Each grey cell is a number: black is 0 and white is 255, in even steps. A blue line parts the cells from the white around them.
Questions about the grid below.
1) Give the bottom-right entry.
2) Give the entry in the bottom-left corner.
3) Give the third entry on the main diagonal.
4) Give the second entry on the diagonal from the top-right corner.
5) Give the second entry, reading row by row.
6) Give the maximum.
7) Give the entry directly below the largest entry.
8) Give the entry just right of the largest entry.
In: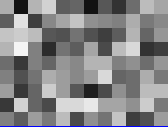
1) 157
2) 128
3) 188
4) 121
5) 18
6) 245
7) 56
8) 128

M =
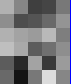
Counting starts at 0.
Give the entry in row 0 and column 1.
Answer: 134
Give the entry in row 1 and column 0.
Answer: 142
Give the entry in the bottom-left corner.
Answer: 105
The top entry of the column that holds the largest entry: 69
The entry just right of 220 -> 134
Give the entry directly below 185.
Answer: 112
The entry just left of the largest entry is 120
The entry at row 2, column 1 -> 163
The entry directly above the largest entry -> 57

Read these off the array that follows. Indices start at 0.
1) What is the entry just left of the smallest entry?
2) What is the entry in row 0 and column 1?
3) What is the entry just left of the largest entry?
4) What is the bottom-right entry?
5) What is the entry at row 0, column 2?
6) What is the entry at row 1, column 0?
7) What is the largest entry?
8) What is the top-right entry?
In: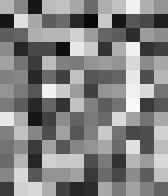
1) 39
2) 134
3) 115
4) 100
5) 23
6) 23
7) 248
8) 147

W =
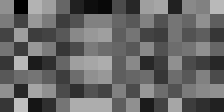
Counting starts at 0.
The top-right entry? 185
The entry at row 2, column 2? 61
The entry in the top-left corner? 144
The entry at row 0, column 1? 0
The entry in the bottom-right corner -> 33
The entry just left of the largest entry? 54
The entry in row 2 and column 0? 67
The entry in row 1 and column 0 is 123
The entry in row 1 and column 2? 152
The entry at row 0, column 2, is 179
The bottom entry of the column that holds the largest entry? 191
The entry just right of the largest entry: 21
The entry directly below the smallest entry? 67
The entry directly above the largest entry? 39

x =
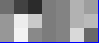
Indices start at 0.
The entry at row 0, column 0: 110
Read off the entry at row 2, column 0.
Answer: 151
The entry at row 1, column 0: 151
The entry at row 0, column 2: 43
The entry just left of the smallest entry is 66
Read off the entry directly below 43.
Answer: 201

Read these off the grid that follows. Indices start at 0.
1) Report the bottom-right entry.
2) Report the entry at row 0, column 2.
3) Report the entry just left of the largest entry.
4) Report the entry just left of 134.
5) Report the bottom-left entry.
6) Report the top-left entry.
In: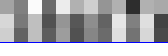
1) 74
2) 251
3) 128
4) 81
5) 207
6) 163

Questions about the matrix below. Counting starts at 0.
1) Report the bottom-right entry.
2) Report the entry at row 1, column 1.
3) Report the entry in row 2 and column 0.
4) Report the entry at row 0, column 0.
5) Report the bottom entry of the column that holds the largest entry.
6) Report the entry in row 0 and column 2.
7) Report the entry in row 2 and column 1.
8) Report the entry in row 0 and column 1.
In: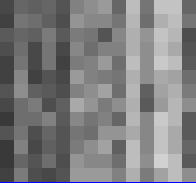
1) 142
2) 117
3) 90
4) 72
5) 162
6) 96
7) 102
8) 102

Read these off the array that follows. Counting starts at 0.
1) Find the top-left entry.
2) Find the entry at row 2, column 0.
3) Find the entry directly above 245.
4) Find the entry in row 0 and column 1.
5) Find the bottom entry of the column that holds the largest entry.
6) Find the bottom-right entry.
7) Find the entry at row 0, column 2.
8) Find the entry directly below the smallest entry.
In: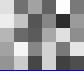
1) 224
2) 182
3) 106
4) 113
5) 64
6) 78
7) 162
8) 224

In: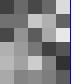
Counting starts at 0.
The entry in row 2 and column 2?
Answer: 92
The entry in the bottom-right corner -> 92
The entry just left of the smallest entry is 132
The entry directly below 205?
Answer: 139
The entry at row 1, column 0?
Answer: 113
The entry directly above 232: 98
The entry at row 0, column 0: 64

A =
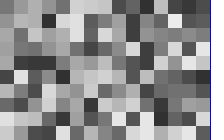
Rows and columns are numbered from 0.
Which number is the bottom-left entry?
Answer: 203
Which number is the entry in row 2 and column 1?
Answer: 113
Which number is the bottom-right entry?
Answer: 92
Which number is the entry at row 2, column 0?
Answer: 168
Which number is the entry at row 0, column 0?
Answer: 119
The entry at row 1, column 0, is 147
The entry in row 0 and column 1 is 153
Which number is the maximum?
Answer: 236
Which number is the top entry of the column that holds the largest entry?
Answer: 69
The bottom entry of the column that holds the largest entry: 209
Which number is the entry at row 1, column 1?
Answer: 182
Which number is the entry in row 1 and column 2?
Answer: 176
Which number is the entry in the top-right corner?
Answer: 76
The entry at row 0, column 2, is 176

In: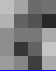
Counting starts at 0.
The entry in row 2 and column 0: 142
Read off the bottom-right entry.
170
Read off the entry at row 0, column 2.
107
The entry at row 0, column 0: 191
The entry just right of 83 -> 40
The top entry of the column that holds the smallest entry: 113

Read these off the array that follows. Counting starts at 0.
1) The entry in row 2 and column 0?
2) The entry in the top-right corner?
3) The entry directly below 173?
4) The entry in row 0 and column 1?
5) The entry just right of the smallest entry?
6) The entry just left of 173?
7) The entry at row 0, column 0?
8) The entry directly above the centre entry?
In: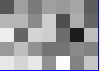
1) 237
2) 93
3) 29
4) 159
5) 189
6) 79
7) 86
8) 205

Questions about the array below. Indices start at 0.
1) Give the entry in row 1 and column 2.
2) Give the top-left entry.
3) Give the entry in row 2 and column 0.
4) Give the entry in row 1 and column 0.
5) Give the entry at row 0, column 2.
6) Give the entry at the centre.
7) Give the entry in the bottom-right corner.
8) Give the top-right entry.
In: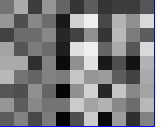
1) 136
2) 116
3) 66
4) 150
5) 60
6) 144
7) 130
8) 86

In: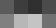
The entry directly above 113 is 75
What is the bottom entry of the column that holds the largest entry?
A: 196
